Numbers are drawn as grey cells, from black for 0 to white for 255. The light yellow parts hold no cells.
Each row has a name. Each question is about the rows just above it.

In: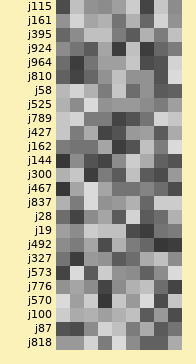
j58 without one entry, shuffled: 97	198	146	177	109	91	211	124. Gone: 184
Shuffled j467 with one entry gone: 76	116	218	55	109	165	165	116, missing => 132

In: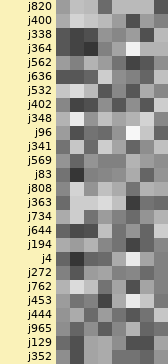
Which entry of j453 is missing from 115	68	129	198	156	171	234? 121
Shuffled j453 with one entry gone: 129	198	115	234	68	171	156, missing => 121
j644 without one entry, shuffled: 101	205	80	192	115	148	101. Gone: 74
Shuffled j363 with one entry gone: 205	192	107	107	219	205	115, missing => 60
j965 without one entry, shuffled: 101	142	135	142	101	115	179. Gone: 93

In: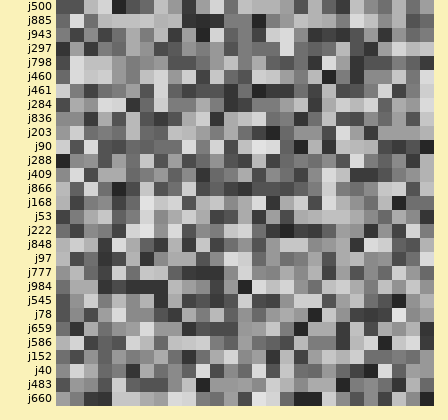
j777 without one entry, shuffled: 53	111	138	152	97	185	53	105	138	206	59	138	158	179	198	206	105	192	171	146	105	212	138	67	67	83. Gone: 131
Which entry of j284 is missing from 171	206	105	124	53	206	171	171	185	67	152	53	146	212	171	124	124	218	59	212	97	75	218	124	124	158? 192
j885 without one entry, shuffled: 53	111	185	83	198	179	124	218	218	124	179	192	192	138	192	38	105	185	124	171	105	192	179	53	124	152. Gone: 46
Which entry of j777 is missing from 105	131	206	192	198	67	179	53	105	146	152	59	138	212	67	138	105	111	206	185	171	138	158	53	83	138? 97
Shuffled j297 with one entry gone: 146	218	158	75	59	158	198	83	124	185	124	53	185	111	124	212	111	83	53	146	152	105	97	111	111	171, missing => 89
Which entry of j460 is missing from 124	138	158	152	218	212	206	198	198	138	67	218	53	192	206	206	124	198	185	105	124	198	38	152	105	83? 118
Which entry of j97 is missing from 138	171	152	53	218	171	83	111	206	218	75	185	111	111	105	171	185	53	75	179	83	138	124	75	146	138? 165

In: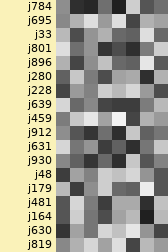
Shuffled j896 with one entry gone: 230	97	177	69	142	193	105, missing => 91
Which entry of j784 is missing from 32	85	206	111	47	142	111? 39

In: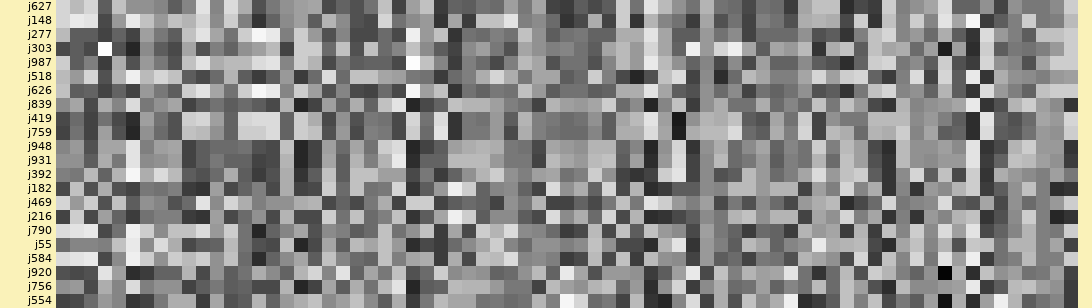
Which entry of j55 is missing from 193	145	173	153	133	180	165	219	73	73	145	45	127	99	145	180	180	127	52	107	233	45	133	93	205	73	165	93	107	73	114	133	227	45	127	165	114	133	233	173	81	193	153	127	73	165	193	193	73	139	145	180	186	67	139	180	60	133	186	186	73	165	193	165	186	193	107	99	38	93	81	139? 199
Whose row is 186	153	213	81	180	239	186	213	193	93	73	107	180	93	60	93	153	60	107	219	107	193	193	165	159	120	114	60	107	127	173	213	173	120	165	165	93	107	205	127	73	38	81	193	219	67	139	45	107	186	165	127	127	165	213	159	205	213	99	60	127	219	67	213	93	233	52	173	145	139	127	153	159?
j518
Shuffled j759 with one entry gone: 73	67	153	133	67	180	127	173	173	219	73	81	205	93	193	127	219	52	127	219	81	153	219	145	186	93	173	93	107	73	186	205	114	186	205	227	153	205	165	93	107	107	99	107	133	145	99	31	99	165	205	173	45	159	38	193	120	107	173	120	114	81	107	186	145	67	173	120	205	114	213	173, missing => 87

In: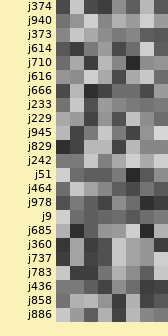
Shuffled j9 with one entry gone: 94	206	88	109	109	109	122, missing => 102
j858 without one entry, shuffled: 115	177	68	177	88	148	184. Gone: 62
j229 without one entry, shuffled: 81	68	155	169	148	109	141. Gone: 192
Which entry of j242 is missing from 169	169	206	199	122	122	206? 128
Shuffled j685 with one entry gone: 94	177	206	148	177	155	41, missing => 47
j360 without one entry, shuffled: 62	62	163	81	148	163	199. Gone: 55

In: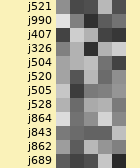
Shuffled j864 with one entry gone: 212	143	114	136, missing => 220
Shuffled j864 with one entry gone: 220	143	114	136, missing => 212
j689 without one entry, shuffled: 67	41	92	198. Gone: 79
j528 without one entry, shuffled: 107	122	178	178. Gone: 170
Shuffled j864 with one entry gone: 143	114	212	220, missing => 136
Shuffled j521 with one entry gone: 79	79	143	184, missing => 73
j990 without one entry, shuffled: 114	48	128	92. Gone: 226

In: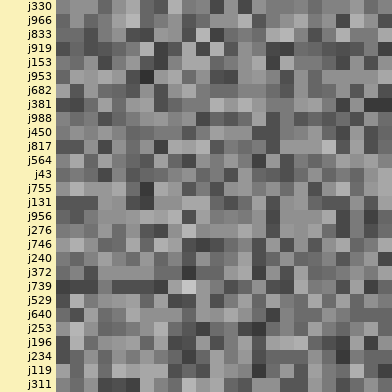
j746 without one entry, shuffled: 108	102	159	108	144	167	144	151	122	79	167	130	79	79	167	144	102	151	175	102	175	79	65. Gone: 86
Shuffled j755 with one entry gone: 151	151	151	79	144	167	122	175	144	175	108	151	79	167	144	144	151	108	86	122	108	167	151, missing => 57
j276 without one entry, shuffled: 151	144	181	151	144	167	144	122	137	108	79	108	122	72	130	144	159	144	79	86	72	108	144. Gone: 114
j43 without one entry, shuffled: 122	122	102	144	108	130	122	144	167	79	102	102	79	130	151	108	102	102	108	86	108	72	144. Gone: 94
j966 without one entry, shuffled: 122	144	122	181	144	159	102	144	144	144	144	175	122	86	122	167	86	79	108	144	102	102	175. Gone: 72
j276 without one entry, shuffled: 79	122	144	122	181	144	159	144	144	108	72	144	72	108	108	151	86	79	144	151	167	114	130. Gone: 137

